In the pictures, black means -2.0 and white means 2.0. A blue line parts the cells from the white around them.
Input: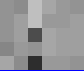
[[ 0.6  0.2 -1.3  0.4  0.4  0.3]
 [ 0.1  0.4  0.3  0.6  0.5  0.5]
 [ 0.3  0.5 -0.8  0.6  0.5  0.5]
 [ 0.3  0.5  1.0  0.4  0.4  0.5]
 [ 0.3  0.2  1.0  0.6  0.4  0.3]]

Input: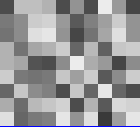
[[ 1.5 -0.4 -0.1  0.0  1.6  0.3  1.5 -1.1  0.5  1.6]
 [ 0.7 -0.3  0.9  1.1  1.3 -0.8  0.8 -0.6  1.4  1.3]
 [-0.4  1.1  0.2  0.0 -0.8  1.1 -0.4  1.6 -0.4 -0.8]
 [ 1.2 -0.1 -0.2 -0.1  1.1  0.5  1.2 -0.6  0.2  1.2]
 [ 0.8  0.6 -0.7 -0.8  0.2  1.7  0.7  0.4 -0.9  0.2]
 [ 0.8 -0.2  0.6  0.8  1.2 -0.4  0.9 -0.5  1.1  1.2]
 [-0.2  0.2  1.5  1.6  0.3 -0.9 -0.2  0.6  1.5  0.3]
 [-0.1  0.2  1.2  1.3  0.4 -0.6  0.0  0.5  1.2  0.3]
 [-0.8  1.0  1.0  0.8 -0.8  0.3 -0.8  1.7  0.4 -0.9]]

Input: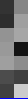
[[-1.0  1.2]
 [-0.8 -1.0]
 [ 0.5  0.2]
 [ 0.4 -1.7]
 [ 0.3  0.6]
 [-1.3  0.5]
 [-1.2  0.1]]

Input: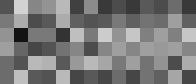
[[-0.3  1.0 -0.6 -0.7  0.9 -0.9 -0.6 -0.9 -0.3 -0.9 -0.2 -0.5  0.6 -0.9]
 [-0.3 -0.7  0.9  0.8 -0.6  0.4  0.9  0.6 -0.1  0.5 -0.2  0.3 -0.8  0.7]
 [ 0.5 -0.4 -0.9 -0.7 -0.2  0.1 -0.8  0.1  0.5  0.1  0.5  0.4  0.5  0.1]
 [ 0.3 -1.7 -0.1 -0.1 -1.2  1.0 -0.1  1.2  0.3  1.1  0.0  0.5  0.0  1.1]
 [-0.1  0.7 -0.8 -0.6  0.7 -0.5 -0.7 -0.6 -0.1 -0.5 -0.2 -0.3  0.5 -0.5]
 [-0.7  1.3  0.1  0.3  0.9 -1.0  0.2 -1.1 -0.8 -1.1 -0.6 -0.8 -0.3 -1.1]]

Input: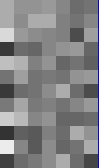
[[-1.0 -0.3 -0.1  0.2  0.7 -0.3 -0.9]
 [ 1.7  0.1 -0.6  0.2 -0.4 -0.2  0.7]
 [-1.2 -0.5 -0.6  0.0 -0.3  0.7  0.3]
 [ 1.2  0.9  0.1  0.3 -0.4 -0.4 -0.3]
 [-0.1  0.6 -0.1  0.0 -0.2  0.1  0.4]
 [-1.1 -0.3 -0.2  0.2  0.7 -0.3 -0.8]
 [-0.2  0.5 -0.2 -0.1 -0.2  0.3  0.4]
 [ 1.0  0.8  0.0  0.3 -0.4 -0.2 -0.5]
 [-1.1 -0.3 -0.4  0.1  0.3  0.4 -0.4]
 [ 1.4  0.4  0.2  0.1  0.0 -0.8  0.5]
 [ 0.7  0.2  0.7  0.7  0.0 -0.2  0.1]
 [ 0.7  0.3  0.3  0.4  0.1 -0.3 -0.2]]

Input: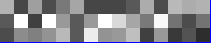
[[-0.8  0.2  0.0  0.3  0.9 -0.6  1.7  0.3  0.4  1.0 -1.0  0.4 -1.1 -0.7
  -1.3]
 [-0.6  2.0 -1.0  2.0  0.4 -0.6  0.4  2.0  1.4  0.6 -0.1  1.9 -0.2 -0.8
  -0.2]
 [ 0.8 -0.9  0.5 -0.8 -0.1  0.6 -0.9 -0.9 -0.9 -0.6  0.7 -0.8  0.9  0.7
   0.8]]
